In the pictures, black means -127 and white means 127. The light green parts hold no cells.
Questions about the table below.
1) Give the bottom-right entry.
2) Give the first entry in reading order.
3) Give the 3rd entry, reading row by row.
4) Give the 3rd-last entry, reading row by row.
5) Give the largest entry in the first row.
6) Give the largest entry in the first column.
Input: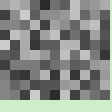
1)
-34
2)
34
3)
34
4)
14
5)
64
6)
75

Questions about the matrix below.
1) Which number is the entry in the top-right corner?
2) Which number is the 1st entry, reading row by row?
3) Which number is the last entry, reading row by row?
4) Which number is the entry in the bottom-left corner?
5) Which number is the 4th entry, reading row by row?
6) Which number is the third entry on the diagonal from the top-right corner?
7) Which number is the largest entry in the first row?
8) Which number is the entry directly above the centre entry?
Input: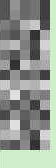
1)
-64
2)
-43
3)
41
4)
-22
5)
-12
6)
51
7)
19
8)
71

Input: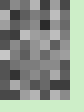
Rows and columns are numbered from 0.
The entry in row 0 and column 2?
-12
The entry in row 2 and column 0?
30
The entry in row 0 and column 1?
10
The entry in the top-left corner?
-44
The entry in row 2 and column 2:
-12
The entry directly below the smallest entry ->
19
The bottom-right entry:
10
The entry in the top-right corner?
-55
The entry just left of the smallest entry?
10
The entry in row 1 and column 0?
52
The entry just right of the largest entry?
-2
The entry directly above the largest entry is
-44
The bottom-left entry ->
-55
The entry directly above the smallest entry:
-22
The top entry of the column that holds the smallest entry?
-66

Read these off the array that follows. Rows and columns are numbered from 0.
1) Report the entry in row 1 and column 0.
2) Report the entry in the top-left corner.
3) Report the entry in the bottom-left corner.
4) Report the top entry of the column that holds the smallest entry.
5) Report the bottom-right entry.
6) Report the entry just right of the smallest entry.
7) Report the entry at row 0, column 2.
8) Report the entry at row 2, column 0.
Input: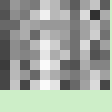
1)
-45
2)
-35
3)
-57
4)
68
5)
-57
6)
44
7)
4
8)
-23

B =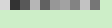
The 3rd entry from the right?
3
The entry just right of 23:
34
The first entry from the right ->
-9

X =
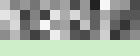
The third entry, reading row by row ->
23
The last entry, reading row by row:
12
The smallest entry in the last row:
-74
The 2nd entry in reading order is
2
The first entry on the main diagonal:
67
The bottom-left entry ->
12
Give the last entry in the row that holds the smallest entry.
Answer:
-52
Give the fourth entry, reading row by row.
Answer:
-10
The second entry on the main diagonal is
79
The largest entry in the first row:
118
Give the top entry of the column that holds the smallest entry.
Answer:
-93
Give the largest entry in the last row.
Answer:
109
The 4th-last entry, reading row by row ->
79
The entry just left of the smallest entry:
23
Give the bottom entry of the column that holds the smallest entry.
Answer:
2
